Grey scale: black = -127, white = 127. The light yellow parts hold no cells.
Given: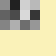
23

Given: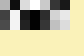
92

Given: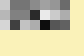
-30

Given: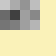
53

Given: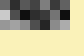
44

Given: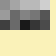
-52

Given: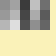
-26
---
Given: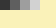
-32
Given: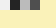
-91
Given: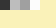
61
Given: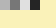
-8
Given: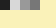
88
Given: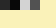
-119
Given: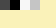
-127
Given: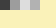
29
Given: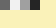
113
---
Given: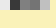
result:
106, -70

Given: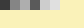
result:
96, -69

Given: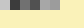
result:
70, -67

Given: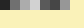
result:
82, -90

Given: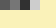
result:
77, -78

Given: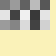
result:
112, -70

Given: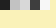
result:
119, -95

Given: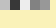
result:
109, -71

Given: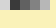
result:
85, -69

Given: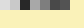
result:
93, -87
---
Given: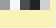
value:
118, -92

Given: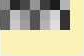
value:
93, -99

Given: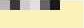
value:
96, -102

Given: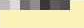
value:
90, -71

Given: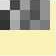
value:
91, -77

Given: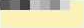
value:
87, -62

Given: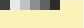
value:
104, -83

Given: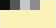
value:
70, -112

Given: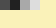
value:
93, -94

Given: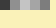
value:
68, -68
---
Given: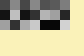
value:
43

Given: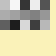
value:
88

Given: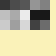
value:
87

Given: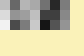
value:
-3

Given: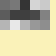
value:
53

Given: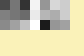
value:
66

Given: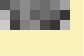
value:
1

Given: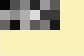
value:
38

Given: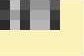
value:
-78
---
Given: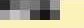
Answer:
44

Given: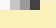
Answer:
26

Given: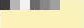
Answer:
113

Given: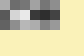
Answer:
55

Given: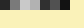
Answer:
73

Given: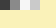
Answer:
118

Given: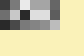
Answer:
-5

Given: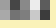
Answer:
-1

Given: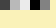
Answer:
107

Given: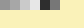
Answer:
74
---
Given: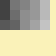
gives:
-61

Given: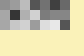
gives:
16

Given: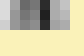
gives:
91

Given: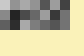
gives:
73

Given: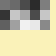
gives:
-11

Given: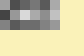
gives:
33

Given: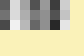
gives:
-33

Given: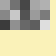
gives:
39
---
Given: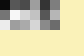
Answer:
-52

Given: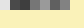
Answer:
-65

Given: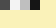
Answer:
63

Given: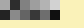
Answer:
1

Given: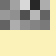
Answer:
88

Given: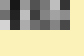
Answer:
24

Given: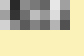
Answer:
12

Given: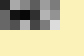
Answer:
7
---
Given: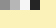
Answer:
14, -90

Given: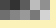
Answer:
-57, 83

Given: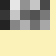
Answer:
-92, 39

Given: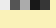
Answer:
108, -73

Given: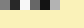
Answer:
-1, 51

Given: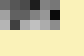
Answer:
-20, 13
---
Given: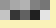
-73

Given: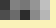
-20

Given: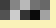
76

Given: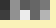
17

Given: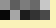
38

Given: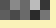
-53

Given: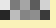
60

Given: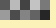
-51
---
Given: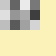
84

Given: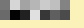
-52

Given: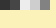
2

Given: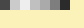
-84

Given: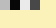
-55

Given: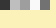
-13
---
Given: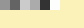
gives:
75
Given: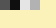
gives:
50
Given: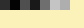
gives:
46
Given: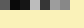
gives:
29
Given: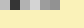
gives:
62
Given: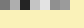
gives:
68
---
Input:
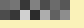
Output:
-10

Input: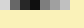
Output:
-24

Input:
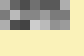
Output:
-27

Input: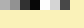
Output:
18

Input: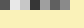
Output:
104

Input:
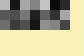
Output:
-105
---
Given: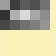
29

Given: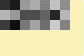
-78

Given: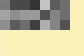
-5

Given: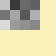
68

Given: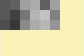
-39

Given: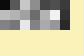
-117

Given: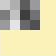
76

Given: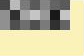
-57
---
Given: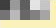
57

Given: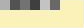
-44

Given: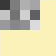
7

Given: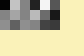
-30

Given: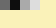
-113

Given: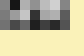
-54
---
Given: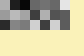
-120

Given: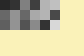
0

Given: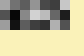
-34

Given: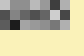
15

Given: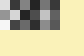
3

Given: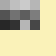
75
